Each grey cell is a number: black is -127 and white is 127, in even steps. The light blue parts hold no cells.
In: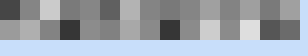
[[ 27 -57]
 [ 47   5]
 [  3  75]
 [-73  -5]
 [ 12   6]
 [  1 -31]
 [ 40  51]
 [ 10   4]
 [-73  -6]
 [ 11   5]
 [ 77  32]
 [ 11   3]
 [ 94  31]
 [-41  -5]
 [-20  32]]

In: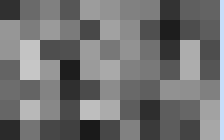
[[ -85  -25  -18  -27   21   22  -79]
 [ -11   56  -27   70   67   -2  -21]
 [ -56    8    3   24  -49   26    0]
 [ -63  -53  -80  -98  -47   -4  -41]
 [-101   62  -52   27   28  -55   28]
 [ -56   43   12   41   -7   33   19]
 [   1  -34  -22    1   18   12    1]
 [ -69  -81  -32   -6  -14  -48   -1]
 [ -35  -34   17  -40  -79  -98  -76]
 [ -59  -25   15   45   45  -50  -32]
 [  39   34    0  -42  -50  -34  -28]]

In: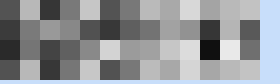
[[ -45  -85  -68  -44]
 [  56  -10   -5   56]
 [ -72  -59   25  -73]
 [  -9  -31    8   -6]
 [  71    9  -46   70]
 [ -45   83  -71  -44]
 [  -7   27  -32   -7]
 [  59   33  -12   58]
 [  40   70   34   41]
 [  85   92   18   88]
 [  39 -111  -73   36]
 [  57  105   53   57]
 [  67  -16  -38   66]]

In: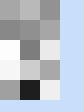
[[ 32 118 125   8  39]
 [-97  77  -2  16  57]
 [111  40 106  38  18]]

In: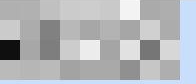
[[  58 -112   75   48]
 [  54   39   44   49]
 [  58   -1    1   64]
 [  35   76   56   75]
 [  41  108   39   77]
 [  41   37   51   73]
 [  16   97   38  115]
 [  70   -9   80   42]
 [  46   87   44   46]]

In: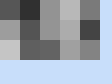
[[ 69  29 -41]
 [-32 -43 -79]
 [-28  20  19]
 [ 32  44  56]
 [  3 -59  -5]]
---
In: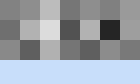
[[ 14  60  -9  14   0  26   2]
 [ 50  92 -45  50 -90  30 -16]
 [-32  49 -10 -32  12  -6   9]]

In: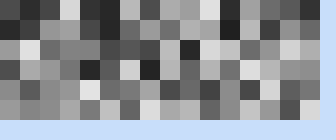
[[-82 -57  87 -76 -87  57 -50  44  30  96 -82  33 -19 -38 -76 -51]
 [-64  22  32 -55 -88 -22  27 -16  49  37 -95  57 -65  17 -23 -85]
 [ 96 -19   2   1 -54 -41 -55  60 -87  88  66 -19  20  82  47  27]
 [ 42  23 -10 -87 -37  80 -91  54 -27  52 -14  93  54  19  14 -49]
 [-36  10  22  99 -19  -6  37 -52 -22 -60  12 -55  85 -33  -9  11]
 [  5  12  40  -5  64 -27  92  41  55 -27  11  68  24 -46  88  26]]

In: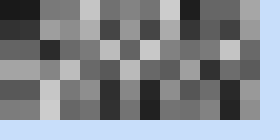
[[-100   -6   -4   69  -14    3  -11   76  -97  -25  -25   38 -102]
 [ -74   30   13   46  -58   23  -58   43  -73  -33  -62   26  -77]
 [ -28  -84  -21   -5   60  -28   72    1  -17   -5   68  -22  -27]
 [  36    5   61  -22  -38   58  -23  -35   31  -78  -18  -36   36]
 [ -38   70   -7   14  -80    7  -89   14  -41  -18  -86   25  -39]
 [  -2   76  -24  -14  -78  -12  -94  -12  -15    2  -91   14   -3]]

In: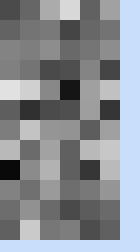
[[ -25   43   88  -30   33  -52]
 [ -11   -6  -58  -24  -12  -28]
 [  -1   13  -22  -10   13    3]
 [ -11  -53  -48    4  -58    0]
 [  80    8 -106   32   65   97]
 [ -79  -52  -48   30  -74  -33]
 [  67   21   19  -34   32   -2]
 [ -20   34  -31   57   71   57]
 [  11   50  -32  -73   58 -118]
 [ -15   26  -17   -7   21    2]
 [  17  -21  -53  -35  -21  -18]
 [  74   -8   -2  -50  -31  -31]]

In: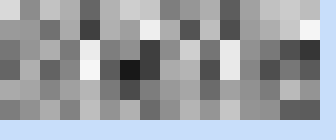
[[  12   66   47  -25   50   78   70   -1   22   46  -34   33   65   75
    61   89]
 [  24  -14   42  -63   48   31  110   45  -44   62  -49   28   46   71
   117   26]
 [  21   46   -5  107   -1   16  -64   12   79  -10  105   17   -6  -47
   -73   -9]
 [  47  -28    5  118  -35 -103  -65   43   52  -49  105    6  -49   -8
   -37  -26]
 [  37    5   32   53   -5  -52   -2   25   38  -20   33   17   -3   58
    20   42]
 [  17   44    2   62   19   49  -20   15   52   21   69   20   16  -33
   -35   -2]]

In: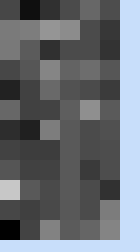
[[-112  -79  -52  -24  -50  -56]
 [  -2   21   12  -52  -72   -5]
 [ -36  -79  -52  -52  -76   -6]
 [ -41    5  -28  -18  -41  -56]
 [ -62  -22  -45  -52  -68  -93]
 [ -62  -60  -33   15  -37  -24]
 [ -95   -2  -38  -52  -47  -82]
 [ -66  -66  -38  -52  -50  -61]
 [ -62  -61  -38  -69  -50  -42]
 [ -38  -53  -38  -52  -78   71]
 [ -63  -54  -39  -52   -3  -56]
 [ -60    2  -36  -26    4 -126]]

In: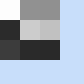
[[ 17  16 125]
 [ 76  65 -84]
 [-85 -86 -67]]

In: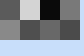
[[  84 -117   -6  -36]
 [ -48  -23  -52    9]]
